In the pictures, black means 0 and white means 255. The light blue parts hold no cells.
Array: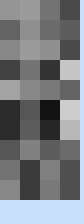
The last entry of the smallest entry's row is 205
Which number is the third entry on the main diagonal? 143
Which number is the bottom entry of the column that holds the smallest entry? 121
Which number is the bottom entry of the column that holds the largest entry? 80
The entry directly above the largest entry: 99
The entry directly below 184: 107
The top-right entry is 74
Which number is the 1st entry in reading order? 149
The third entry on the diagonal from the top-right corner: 155
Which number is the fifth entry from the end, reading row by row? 80
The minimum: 19
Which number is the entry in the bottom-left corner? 135

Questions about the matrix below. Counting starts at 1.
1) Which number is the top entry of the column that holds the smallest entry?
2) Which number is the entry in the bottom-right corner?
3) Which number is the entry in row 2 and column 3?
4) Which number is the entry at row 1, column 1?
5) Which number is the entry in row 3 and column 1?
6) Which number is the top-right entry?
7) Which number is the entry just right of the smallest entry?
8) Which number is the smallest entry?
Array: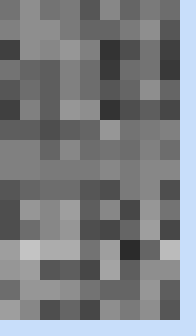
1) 101
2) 86
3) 142
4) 115
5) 64
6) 109
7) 101
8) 43
